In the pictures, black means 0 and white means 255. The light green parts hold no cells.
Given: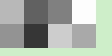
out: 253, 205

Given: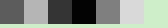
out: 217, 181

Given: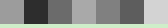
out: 211, 169

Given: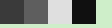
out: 223, 94

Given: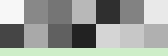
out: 247, 233

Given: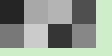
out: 203, 180

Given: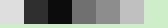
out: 222, 192

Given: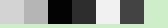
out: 241, 211
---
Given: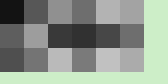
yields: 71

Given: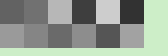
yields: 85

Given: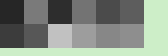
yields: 135

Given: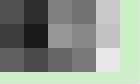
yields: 136

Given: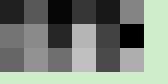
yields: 67

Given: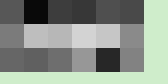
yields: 198

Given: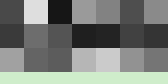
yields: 65

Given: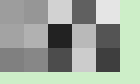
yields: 185

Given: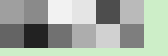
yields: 209

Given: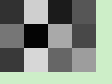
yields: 169
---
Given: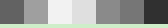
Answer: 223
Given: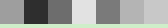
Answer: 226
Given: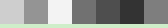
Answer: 113
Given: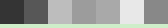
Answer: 156
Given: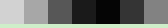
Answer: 26
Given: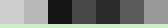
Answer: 71
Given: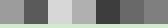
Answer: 176
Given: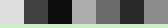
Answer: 173
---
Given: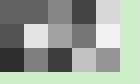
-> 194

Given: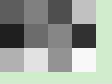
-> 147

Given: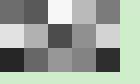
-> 130

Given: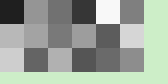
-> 106

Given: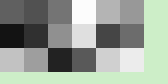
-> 208

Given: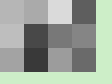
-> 156

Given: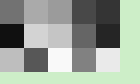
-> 129

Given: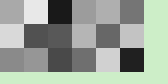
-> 209

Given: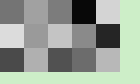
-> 108
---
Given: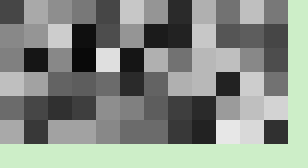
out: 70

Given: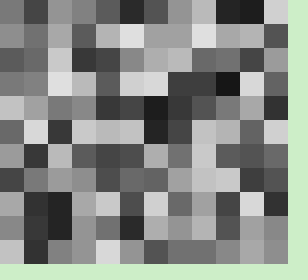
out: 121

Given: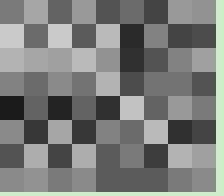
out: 122

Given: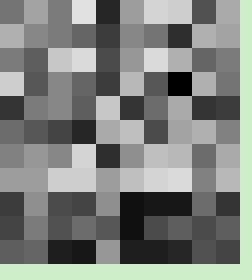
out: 116

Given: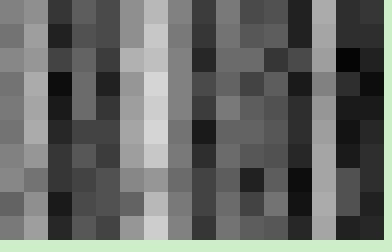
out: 129
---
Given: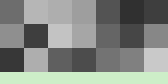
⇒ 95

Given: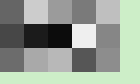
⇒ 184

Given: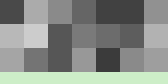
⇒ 86

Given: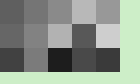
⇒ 29

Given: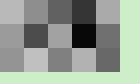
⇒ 128

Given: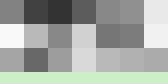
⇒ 157
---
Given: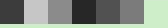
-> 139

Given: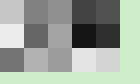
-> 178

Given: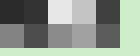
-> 77

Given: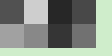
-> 161

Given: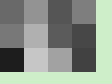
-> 29

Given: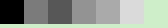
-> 87
